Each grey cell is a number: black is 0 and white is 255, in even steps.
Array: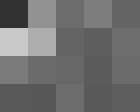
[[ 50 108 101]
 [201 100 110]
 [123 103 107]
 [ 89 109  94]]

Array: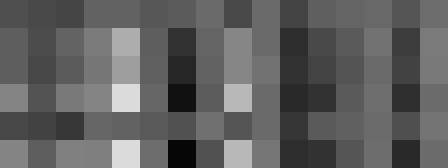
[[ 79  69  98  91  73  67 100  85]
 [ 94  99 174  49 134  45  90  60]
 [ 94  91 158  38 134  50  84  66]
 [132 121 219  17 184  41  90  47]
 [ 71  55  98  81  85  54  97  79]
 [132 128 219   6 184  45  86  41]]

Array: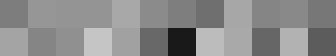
[[125 148 168 126 167 137]
 [164 144 161  25 169 178]]

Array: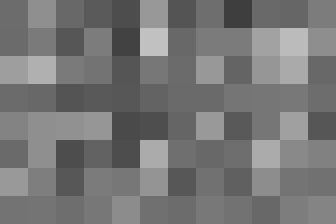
[[108 104  77  84  62 102]
 [107  86  66 104 123 187]
 [158 122  85 107 100 170]
 [107  84  87 106 117 120]
 [131 145  74 101  89 160]
 [106  77  77 111 110 137]
 [153  87 119  87  96 116]
 [115 110 140 108 114 125]]

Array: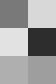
[[121]
 [226]
 [175]]

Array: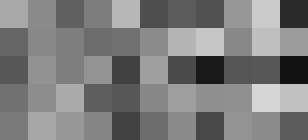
[[168  96 183  92 151  42]
 [102 126 113 180 136 156]
 [ 88 126  65  75  85  17]
 [114 171  87 159 144 193]
 [122 151  67 138 147  93]]

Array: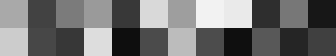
[[169 123  56 158 234 119]
 [204  55  14 188  15  37]]
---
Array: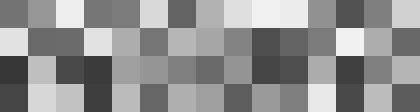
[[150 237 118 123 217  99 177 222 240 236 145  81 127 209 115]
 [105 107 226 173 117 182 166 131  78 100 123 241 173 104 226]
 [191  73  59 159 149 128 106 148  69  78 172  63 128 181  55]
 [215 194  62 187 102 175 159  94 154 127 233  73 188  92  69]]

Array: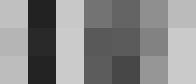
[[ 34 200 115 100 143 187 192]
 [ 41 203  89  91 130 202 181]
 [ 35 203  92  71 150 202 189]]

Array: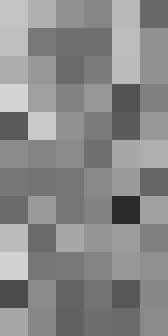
[[176 144 134 184 104 195]
 [120 112 111 190 145 191]
 [151 106 124 187 145 173]
 [159 129 151  82 128 212]
 [201 145 124  91 152  90]
 [132 138 112 167 174 139]
 [115 117 137 154 102 119]
 [153 117 131  42 161 107]
 [105 167 149 156 127 187]
 [117 121 132 151 144 209]
 [139  99 115  87 136  75]
 [135  97 110 107 138 167]]

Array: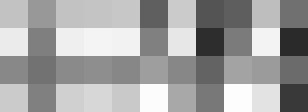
[[152 194 196 199  95 203  84  94 190 112 194]
 [127 239 244 242 128 231  45 123 243  42 235]
 [114 138 142 135 158 135  99 163 155 107 136]
 [128 208 215 201 252 168 120 253 227  57 203]]

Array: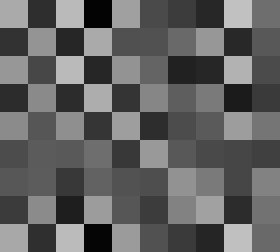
[[ 46 186   3 160  74  60  39 193 110 170]
 [148  38 170  80  81 105 151  40  88  50]
 [ 71 186  38 147 100  33  38 178  75 151]
 [138  44 173  52 134  94 122  27  58  44]
 [ 86 143  53 158  45  76  90 157 117 139]
 [ 91  89 110  56 153  88  73  70  64  76]
 [ 92  56  98  82  78 146 122  70 130  87]
 [139  30 156  86  60 130 161  44 114  59]
 [ 47 187   5 155  81  58  37 192 105 168]]

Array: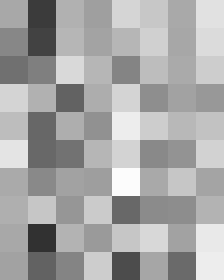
[[ 59 177 159 213 199 169 225 168]
 [ 66 182 163 182 208 167 219 135]
 [127 217 182 132 189 170 205 112]
 [177  98 173 212 142 162 152 212]
 [103 174 145 237 205 184 194 189]
 [104 114 182 211 137 147 210 228]
 [137 162 158 252 169 198 164 170]
 [198 150 203 104 139 141 179 175]
 [ 49 179 154 198 216 162 233 168]
 [ 98 132 205  76 166 106 237 162]]
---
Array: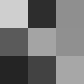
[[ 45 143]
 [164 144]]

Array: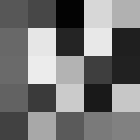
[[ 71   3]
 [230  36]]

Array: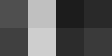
[[192  28]
 [206  44]]

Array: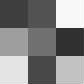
[[ 82 248]
 [113  49]]

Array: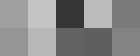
[[196  54]
 [183  99]]

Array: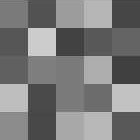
[[ 83 156]
 [203  66]]

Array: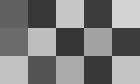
[[ 55 199]
 [190  53]]
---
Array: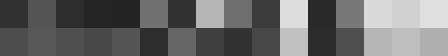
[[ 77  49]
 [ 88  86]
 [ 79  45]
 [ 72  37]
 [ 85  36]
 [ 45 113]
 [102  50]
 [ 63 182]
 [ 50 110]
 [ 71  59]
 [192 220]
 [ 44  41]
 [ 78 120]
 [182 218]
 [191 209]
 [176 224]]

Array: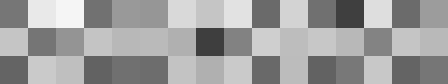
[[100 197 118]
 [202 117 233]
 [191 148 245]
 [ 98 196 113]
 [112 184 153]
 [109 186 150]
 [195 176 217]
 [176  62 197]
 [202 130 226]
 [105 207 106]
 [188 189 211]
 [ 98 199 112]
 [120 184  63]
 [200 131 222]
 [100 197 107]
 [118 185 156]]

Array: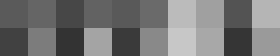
[[ 65  90]
 [124 101]
 [ 51  71]
 [164  98]
 [ 58  89]
 [137 106]
 [199 187]
 [168 160]
 [ 53  83]
 [154 181]]

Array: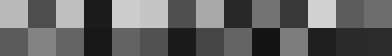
[[ 91 185]
 [131  77]
 [100 191]
 [ 24  28]
 [ 99 205]
 [ 81 197]
 [ 26  79]
 [ 69 169]
 [100  40]
 [ 19 115]
 [124  56]
 [ 30 209]
 [ 42  92]
 [ 43 109]]

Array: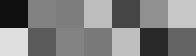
[[222  15]
 [ 90 130]
 [131 125]
 [121 189]
 [191  69]
 [ 41 144]
 [ 99 200]]

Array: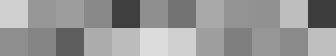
[[143 208]
 [133 151]
 [ 94 157]
 [172 137]
 [188  63]
 [220 143]
 [208 115]
 [158 169]
 [127 147]
 [150 145]
 [138 190]
 [191  61]]

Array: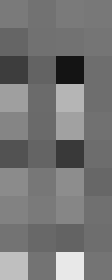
[[191 115 130 139  82 133 159  61 101 122]
 [115 104 122 119 100 106 107  99 113 114]
 [232  99 134 141  57 161 181  20 114 122]
 [116 110 112 103 109 113 110 110 117 120]]
